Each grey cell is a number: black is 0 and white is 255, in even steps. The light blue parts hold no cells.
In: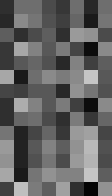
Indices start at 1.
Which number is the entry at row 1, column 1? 47
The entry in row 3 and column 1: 94
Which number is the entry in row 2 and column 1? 40
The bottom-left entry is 63
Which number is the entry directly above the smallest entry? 197
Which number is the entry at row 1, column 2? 110
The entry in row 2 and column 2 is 138
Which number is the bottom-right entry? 146
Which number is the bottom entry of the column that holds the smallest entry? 4
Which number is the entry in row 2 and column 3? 117
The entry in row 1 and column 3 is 110
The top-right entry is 110
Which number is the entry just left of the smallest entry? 47

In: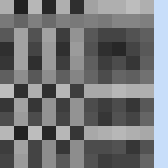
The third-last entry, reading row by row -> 68
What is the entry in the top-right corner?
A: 175
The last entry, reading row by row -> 101
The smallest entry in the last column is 82
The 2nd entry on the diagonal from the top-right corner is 133
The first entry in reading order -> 175
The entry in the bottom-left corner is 68
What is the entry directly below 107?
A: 162
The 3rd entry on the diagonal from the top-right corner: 68
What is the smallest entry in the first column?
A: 47
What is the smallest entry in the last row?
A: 61
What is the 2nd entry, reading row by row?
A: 33
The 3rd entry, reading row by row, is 183
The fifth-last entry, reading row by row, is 82
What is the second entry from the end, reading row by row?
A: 68

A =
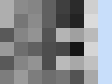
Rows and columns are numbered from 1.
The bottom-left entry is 125
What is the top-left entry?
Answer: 174
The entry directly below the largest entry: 186
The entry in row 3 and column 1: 89
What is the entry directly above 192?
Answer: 213
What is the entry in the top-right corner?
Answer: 207
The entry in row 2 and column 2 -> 118
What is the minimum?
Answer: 21
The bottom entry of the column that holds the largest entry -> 168
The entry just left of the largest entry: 35
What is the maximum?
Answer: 219
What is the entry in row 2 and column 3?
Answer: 139
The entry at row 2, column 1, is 174

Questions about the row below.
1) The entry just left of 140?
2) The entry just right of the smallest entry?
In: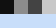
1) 16
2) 140

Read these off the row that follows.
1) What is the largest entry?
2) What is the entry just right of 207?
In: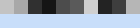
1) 207
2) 35

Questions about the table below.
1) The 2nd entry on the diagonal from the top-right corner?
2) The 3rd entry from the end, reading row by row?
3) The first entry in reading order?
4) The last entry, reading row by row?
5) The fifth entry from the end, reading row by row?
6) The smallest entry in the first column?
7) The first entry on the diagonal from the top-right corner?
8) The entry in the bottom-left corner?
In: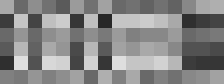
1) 60
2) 136
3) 169
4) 162
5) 128
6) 47
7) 175
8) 128

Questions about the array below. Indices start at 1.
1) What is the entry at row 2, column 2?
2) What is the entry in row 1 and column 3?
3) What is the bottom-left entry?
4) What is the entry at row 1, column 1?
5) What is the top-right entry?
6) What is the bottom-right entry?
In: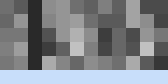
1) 149
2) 41
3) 119
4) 111
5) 75
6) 55

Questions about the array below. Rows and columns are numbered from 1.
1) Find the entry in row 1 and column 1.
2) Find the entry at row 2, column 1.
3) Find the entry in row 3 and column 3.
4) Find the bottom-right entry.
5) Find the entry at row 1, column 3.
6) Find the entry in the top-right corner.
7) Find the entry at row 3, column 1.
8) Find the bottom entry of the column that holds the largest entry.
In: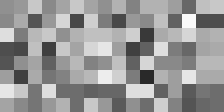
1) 144
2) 137
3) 184
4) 109
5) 200
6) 200
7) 222
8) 84

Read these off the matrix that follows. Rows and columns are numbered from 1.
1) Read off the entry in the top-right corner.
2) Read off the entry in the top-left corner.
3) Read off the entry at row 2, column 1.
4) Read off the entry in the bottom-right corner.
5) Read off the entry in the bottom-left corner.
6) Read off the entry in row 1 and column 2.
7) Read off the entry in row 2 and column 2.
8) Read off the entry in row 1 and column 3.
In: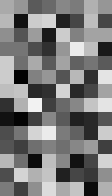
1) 150
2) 170
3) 184
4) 177
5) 123
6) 150
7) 17
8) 90
